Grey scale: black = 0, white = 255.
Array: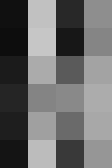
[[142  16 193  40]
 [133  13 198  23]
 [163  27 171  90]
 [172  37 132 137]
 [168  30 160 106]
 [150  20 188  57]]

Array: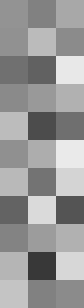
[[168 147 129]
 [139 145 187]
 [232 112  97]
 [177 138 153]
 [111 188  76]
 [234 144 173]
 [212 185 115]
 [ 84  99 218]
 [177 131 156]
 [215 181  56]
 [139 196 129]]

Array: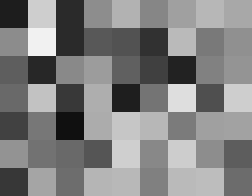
[[168  29 206  42 141 178 134 160 183]
 [144 140 241  42  88  82  49 186 121]
 [148  94  39 137 156  96  64  34 129]
 [206 105 194  56 174  30 116 222  79]
 [162  65 119  16 172 198 183 123 160]
 [ 93 147 114 105  85 207 136 205 141]
 [108  55 165 109 181 184 128 186 189]]

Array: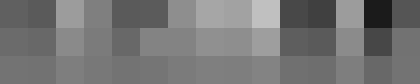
[[ 85  96  90 156 127  90  91 142 166 162 192  72  64 156  27]
 [114 107 104 138 123 104 131 131 144 142 158  94  90 139  71]
 [115 115 114 126 120 115 117 123 127 126 131 112 110 126 104]]

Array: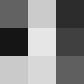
[[ 44  98 203]
 [ 64  21 230]
 [ 95 202 216]]

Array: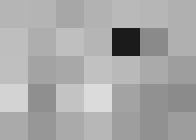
[[176 181 180 167 178 185 182]
 [176 190 174 191 181  27 138]
 [158 191 163 168 193 185 170]
 [139 211 143 195 219 163 145]
 [157 170 151 170 183 158 145]]

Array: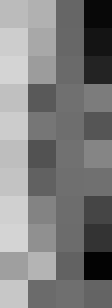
[[  8 187 177 102]
 [ 20 205 168 103]
 [ 35 212 156 106]
 [124 192  89 112]
 [ 85 204 118 110]
 [133 190  82 113]
 [112 195  97 111]
 [ 69 208 131 109]
 [ 51 212 144 108]
 [  3 159 180  98]
 [100 199 107 111]]

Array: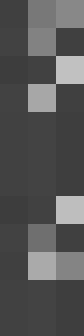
[[136  64 120]
 [ 64  66 130]
 [193  61  65]
 [ 64  66 167]
 [ 62  65  67]
 [ 62  65  67]
 [ 62  65  67]
 [190  61  65]
 [ 64  66 111]
 [132  64 170]
 [ 62  65  67]
 [ 62  65  67]]

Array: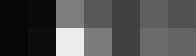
[[ 80   6  10 125  88  65  95]
 [ 98   6  14 236 124  66 106]]
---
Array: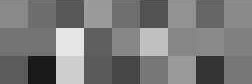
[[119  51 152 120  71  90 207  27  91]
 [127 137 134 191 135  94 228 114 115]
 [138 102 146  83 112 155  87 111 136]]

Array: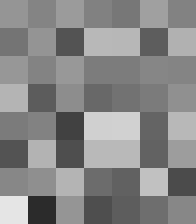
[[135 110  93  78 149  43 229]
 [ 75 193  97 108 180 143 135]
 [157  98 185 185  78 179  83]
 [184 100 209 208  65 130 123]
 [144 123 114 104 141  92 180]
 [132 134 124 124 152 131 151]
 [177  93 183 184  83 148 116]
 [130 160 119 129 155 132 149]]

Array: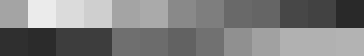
[[179 177 177 161 144 113  98 108 111  61  61  43  47]
 [ 41  66  71 101 105 126 137 170 164 207 219 235 164]]

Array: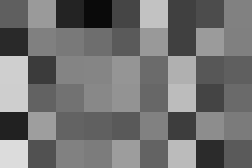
[[ 90  43 187  99 157 124 129  81 220]
 [123 141  61 129  89  96  99 158  33]
 [106  68 188 103 147 136 114  98 206]
 [ 95  87 176 107 149 133 132  59 207]
 [128 155  64 153  90 110 121 128  41]
 [129  76  64 194  69  10  35 154  95]]

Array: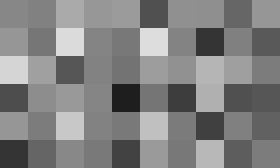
[[124  93 184 120 154  66 121 136 101  52]
 [ 97 128  64 123 192 121 130 200 124 150]
 [ 86  80 176  61 117  30 133 153 141  77]
 [124 159 181 145 157 115 130  86 160 213]
 [ 89 128  52 131 221 120 132 219 118 150]
 [150 102 143 144  80 155 151 170 129 135]]

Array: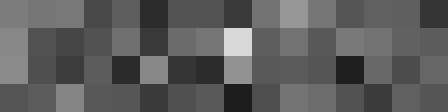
[[ 85  96  59  82 108 116  78  29  89  80  58  86  88 133  92  84]
 [102  76 104  31  85  91  89 146  44  53 136  43  92  60  79 138]
 [ 92  97 114 121  88 114  94 216 117 107  57 111  82  70  81 135]
 [ 53  95  96  85 118 150 114  57  83  83  44  93  73 120 117 124]]

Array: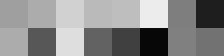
[[114 128   7  64  98 222  87 172]
 [ 30 126 236 190 186 209 172 159]]
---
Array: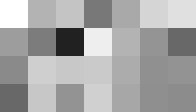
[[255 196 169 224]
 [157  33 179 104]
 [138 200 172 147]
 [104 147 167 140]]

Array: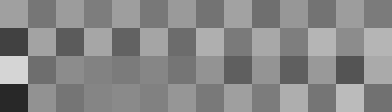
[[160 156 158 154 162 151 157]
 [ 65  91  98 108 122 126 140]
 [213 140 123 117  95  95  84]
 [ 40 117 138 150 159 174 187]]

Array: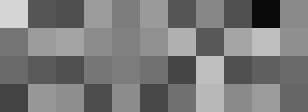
[[213  79 125  86  80 137]
 [117 164 129 176 165 143]
 [106  80 125  69  80 106]
 [ 67 142 140 112 138 102]]

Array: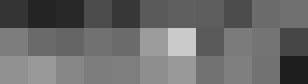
[[ 52  40  55  95  76 111]
 [125 100 108 202 123  70]
 [145 135 126 153 127  30]]

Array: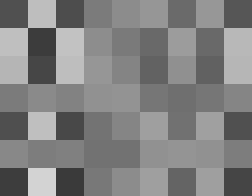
[[ 80  77 140 106  86]
 [191 194 122 156 184]
 [181 190 132 144 182]
 [123 130 147 111 133]
 [ 79  72 133 113  80]
 [136 128 114 148 125]
 [ 61  58 140 100  69]]

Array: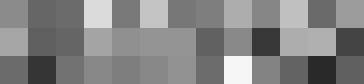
[[139 107 120 119 173 192 155]
 [165 101 144 148 137 173  68]
 [107 114 125 145 245  99  96]]
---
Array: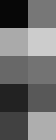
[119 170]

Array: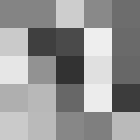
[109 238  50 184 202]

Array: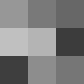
[103 180  62]

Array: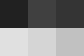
[ 52 213]

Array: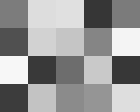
[123 133 109 195]

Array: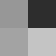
[ 45 163]

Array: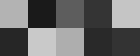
[197  41]

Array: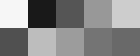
[205 116]

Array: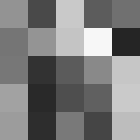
[112 247  91  41 156]
